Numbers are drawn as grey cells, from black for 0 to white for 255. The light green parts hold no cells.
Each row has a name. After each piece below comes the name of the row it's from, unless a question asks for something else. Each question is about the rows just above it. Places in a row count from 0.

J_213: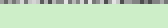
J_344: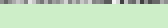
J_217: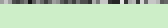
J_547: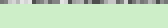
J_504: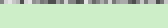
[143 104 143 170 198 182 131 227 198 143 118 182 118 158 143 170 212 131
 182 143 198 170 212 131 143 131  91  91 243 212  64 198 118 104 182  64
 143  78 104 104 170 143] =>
J_344
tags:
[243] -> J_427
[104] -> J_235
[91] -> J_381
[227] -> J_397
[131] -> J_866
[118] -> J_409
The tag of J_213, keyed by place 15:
J_866
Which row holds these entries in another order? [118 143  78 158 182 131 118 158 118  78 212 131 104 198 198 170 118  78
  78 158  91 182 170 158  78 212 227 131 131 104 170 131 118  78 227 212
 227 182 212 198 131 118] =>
J_547
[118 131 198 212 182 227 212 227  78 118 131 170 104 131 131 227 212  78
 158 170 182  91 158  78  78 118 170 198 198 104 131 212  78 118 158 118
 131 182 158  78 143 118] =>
J_547
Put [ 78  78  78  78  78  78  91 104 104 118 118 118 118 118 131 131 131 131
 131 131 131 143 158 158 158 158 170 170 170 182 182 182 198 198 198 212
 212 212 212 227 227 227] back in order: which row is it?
J_504

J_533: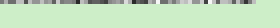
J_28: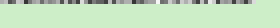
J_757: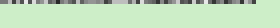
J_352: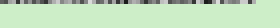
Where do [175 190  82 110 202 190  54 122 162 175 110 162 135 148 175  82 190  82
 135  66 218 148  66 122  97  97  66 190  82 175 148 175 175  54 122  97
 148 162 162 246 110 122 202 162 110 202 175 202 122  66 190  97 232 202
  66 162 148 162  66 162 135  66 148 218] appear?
J_28
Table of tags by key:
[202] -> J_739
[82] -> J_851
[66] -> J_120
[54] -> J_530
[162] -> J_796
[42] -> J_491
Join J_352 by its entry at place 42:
J_851
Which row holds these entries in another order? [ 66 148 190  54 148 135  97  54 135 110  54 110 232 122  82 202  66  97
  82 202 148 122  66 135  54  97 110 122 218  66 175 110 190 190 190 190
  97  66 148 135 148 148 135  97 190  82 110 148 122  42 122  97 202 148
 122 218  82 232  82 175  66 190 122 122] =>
J_757
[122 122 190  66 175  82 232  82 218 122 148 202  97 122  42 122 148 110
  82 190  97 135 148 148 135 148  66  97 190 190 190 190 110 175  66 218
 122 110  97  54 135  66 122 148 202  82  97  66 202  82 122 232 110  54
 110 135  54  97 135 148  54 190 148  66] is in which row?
J_757
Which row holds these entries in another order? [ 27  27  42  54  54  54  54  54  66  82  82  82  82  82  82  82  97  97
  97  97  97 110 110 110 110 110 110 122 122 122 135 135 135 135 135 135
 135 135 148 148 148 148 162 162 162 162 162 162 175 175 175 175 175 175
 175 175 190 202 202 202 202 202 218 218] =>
J_352
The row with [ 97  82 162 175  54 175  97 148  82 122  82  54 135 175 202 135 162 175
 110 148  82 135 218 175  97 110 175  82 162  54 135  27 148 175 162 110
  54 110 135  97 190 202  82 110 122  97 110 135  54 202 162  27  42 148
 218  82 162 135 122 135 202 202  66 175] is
J_352

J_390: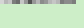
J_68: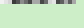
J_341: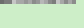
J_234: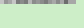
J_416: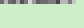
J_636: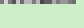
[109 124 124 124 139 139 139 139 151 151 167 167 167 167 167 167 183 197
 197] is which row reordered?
J_341
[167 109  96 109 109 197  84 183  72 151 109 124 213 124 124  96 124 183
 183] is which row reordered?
J_416
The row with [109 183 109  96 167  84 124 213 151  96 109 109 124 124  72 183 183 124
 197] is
J_416
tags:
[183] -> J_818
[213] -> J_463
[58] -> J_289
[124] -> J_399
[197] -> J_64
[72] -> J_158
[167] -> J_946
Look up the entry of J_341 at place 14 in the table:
J_64

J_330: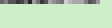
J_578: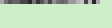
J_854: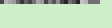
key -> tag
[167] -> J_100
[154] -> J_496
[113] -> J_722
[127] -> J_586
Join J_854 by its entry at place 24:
J_722
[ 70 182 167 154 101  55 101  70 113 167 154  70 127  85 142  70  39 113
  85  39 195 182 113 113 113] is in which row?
J_854
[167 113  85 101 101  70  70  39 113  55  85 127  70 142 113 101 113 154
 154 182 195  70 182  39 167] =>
J_578
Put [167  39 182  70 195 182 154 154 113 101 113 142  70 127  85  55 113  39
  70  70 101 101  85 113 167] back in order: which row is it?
J_578
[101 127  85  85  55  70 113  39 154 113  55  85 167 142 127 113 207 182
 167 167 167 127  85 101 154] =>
J_330

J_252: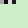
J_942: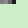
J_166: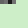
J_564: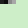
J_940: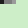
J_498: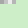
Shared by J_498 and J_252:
[167]
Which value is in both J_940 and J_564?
[29]
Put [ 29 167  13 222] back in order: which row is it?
J_252
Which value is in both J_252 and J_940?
[29]
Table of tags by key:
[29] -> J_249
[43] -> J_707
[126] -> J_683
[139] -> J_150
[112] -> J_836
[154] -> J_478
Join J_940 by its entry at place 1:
J_683
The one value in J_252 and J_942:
[29]

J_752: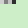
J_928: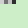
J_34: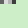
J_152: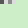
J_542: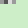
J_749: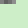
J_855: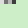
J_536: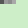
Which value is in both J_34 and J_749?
[98]
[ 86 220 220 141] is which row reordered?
J_152
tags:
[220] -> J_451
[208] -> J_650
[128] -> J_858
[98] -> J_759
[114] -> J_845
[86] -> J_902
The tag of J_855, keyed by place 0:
J_451
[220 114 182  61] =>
J_855
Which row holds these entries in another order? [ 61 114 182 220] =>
J_855
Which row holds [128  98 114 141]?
J_749
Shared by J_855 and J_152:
[220]

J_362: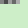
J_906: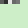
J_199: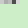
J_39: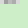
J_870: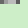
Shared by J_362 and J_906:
[104]
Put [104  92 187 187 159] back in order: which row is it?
J_870
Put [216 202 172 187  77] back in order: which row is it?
J_199
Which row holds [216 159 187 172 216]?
J_39
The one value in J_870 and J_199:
[187]
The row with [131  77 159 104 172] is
J_362

